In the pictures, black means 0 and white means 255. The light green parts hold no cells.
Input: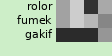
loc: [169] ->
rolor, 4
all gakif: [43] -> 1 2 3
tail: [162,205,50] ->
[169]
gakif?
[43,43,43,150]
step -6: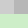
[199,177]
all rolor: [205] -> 2

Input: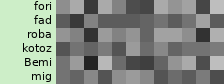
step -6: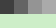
[57,94,142,164]
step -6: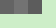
[94,109,86]
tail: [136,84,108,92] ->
[123,77]
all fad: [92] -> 1 4 5 6 9 12
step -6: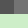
[78,109]

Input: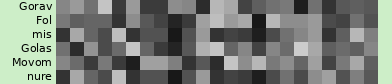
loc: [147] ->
Golas, 3
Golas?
[113,44,147,75,107,196,101,59,36,88,176,196,101,134,67,134,107,204,168,95,107,95,134]

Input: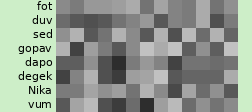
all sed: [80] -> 9
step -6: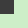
[54]
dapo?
[94,94,144,80,45,123,152,131,66,115,115,108,115]
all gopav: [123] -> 4
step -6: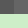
[82,95]
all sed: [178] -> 2 5 8 12

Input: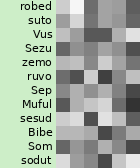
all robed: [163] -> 4
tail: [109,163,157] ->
[94]
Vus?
[191,157,88,88,176,225]
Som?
[102,150,123,176,136,72]

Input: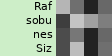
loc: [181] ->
Raf, 1
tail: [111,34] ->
[104]
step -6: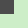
[70]
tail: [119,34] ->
[104]
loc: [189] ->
Siz, 2
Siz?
[76,189,34,111]

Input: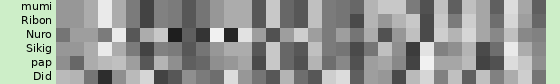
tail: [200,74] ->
[200,123,206,166,110,214,158,103]
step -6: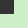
[46]

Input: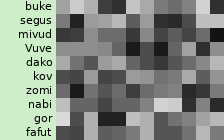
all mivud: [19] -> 12
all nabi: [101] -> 2 3 5 6
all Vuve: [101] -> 5 9

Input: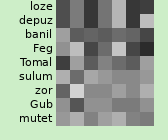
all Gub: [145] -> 1 3 4 7
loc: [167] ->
sulum, 3
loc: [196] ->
Feg, 5

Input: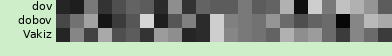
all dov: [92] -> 7 12 13 15 24
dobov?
[72,114,162,22,59,86,213,30,86,128,43,206,128,121,114,149,107,79,99,107,7,134,185,169]
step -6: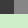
[53,128]
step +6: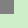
[134]
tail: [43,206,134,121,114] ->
[99,177,142,156,107,59,134,107,59]

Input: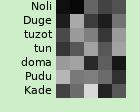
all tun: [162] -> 3 5
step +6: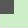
[93]
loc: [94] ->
doma, 4
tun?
[54,87,162,87,162]
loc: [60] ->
Duge, 3
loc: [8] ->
Noli, 2
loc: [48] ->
Pudu, 5

